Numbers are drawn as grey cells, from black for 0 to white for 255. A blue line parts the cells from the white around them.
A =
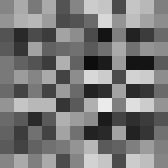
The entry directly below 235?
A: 27
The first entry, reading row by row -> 133
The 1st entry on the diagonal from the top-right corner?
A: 127
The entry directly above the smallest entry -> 90
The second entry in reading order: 170
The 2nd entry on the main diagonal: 176
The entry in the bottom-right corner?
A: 133
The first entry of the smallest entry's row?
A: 121
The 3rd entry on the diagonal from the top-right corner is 34
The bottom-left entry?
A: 133
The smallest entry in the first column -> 83
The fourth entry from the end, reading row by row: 75
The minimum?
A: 13
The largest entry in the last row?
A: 210
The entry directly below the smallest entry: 216
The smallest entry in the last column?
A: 83
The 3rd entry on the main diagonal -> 75
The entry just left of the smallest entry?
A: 98
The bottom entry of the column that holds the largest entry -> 197
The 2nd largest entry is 223
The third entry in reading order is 121
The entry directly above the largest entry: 47
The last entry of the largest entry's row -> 148
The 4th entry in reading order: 170

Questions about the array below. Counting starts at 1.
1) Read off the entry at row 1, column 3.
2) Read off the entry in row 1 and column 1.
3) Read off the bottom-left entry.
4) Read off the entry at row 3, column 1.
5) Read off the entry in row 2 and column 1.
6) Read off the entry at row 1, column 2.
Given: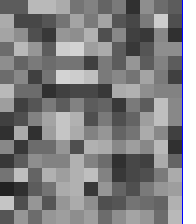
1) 185
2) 92
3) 85
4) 164
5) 171
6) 92

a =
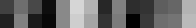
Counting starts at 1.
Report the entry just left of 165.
206
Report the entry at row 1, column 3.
72
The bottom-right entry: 186
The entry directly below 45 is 2
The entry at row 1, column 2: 110
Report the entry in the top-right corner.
179
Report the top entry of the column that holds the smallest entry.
45
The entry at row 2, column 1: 33

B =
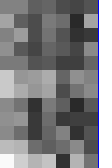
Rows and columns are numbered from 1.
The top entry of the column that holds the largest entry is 130
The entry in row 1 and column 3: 95
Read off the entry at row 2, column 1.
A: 164
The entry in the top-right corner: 83
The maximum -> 250
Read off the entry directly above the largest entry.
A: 187
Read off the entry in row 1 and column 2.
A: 130
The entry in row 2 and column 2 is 95
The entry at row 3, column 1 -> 130
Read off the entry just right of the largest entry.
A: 207
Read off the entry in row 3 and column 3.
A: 76
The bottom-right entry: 115
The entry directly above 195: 95

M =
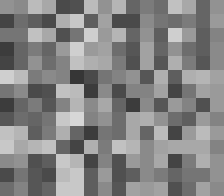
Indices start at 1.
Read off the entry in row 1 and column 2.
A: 138
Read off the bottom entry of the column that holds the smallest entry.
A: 200
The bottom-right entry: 138
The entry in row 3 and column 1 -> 117
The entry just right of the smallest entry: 74
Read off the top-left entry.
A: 146
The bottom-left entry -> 109
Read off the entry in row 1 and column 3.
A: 187
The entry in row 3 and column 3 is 193
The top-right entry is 146
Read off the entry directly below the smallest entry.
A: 187
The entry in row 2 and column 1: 68
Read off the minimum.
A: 54
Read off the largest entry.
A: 215
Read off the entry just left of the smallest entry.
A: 131
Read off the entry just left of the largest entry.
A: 200

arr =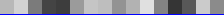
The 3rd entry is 123
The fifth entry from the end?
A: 131
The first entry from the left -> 184
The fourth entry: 68
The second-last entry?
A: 203

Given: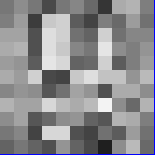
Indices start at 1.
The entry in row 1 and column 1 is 119
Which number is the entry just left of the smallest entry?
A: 73
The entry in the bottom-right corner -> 105
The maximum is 243
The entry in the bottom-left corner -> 99
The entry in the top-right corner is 126
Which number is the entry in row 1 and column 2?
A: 141
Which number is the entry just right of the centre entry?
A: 222
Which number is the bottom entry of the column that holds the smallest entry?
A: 31
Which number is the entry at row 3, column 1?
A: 163
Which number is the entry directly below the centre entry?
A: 163
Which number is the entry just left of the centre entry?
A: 67
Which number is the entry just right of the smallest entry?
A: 141
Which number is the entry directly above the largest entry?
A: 80
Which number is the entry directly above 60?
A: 119
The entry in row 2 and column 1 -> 126
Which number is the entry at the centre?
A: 200
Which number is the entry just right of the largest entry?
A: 141
